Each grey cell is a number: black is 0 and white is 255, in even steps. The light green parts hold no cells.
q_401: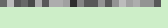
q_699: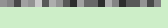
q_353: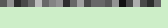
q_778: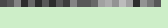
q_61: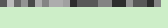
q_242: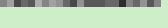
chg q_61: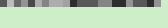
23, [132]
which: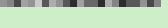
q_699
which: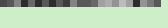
q_778
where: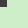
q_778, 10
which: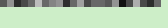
q_353
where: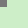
q_778, 22

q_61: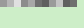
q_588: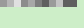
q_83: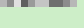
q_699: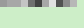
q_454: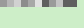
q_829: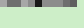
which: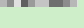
q_83
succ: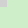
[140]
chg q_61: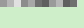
9, [196]
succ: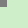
[95]
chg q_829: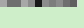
8, [140]

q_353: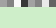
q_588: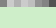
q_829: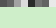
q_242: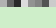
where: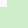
q_353, 3
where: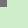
q_829, 6
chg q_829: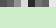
3, [162]

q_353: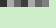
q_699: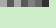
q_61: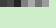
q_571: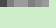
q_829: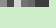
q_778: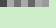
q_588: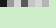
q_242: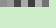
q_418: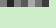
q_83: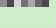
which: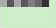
q_699
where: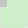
q_588, 5
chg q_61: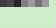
5, [169]
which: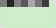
q_418
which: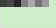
q_61

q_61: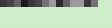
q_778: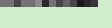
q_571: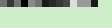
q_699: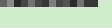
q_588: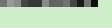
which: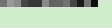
q_588
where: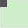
q_699, 10
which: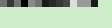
q_571
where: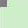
q_699, 8

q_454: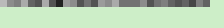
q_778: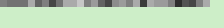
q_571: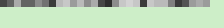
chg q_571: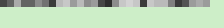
14, [170]
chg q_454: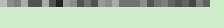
5, [99]
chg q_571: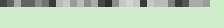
28, [155]
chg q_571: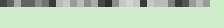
29, [170]

